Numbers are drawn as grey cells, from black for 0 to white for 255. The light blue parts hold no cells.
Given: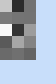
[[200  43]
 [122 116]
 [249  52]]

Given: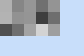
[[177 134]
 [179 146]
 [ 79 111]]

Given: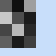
[[ 94  15]
 [199  78]
 [ 69 185]]

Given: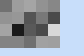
[[113 157]
 [147 151]
 [164  26]]

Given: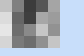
[[194 128]
 [220 102]
 [230 110]]

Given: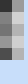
[[ 51 155]
 [129 209]
 [116 179]]

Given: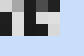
[[214 167]
 [ 31 222]
 [ 29 221]]
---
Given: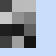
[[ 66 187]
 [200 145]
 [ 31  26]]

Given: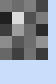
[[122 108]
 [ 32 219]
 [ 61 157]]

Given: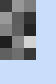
[[ 59 151]
 [153  93]
 [131  95]]

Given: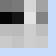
[[116 121]
 [  4  20]
 [188 186]]

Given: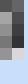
[[ 83 101]
 [165  76]
 [144  62]]

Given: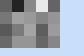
[[ 97  35]
 [119 161]
 [ 89 123]]

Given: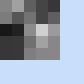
[[132 161]
 [124  86]
 [ 24  34]]

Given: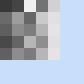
[[ 56  69]
 [106 157]
 [ 95 140]]

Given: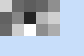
[[212 105]
 [ 98 134]
 [104 205]]
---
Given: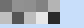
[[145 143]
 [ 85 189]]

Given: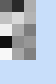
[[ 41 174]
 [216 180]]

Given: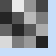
[[233 147]
 [ 83 186]]

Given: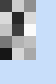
[[205 143]
 [ 40 217]]

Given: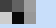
[[ 98 158]
 [  9 152]]

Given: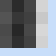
[[43 69]
 [55 64]]
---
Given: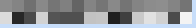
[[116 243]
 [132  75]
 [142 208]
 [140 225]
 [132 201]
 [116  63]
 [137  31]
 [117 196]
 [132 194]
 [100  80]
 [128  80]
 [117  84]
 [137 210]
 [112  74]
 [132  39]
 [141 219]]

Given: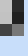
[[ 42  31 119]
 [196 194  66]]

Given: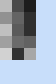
[[ 29  47  47  98 167]
 [ 74 100  91 107  50]
 [188 145 192 160 210]]

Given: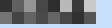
[[201  85]
 [ 57  49]
 [185  71]
 [ 45 101]
 [ 71  74]
 [148 100]
 [ 96  68]
 [ 50 116]]

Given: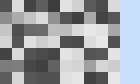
[[218  87 168  82 228 205 231]
 [ 75  68 226 232  88 214  79]
 [ 90 169 232 220  84 159  67]
 [209  65 218  75 218 212 229]
 [226  84 188  79 228 216 223]
 [ 60 144 189 218  69  98  82]
 [ 95 219 108 206  75  65  82]
 [ 68 195 105 224  83  71  87]
 [220 172  79  85 218 126 214]
 [ 82 141 198 213  67 124  92]]

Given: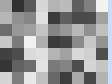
[[243 161 192 147  79 197 179]
 [128  75 144 199 208 213  72]
 [ 95  74 184 138 217  77 169]
 [187  94 150  67 161 132  60]
 [180  59 132  59 180 122 104]
 [215 223 196 174 224 227 191]
 [ 88 133 159 241 218 109 232]
 [ 49 144 152 123  77  98 126]
 [167 182 109 199  65  53 213]]

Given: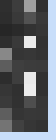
[[ 48  57  54  50  51  59  49  49  54  55  50]
 [160  82  50 234  55  60 233 236  78  56  54]
 [ 61  57  42  57  53  63  62  48  49  53  65]
 [ 47  45  38  46 136  93  45  54  58  94 116]]

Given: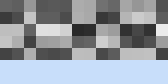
[[ 81  93 235 157  67]
 [164 194  50  80 193]
 [150 203  71  63 191]
 [166 181  49  86 190]
 [103  68 157 183  92]
 [113  56 168 206  73]
 [168 169  45 100 188]
 [172 175  41  95 189]
 [ 87  76 209 170  80]
 [ 89  94 223 160  74]
 [ 86  94 224 157  79]
 [151 196  99  66 175]
 [ 95  76 191 174  82]
 [100  59 190 196  67]]
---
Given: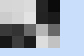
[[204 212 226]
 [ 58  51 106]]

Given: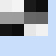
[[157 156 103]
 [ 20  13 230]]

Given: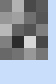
[[151 160 111]
 [185  98  83]]

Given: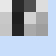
[[200  31 209]
 [197  36 169]]

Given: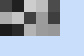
[[173 197  64]
 [ 27  41 179]]

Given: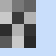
[[201  58 178]
 [ 45 178  52]]

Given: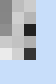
[[134 207 181]
 [142 197  33]]

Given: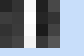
[[ 61  57 255]
 [ 50  59 250]]

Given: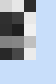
[[ 48  62 232]
 [ 46  31 240]]
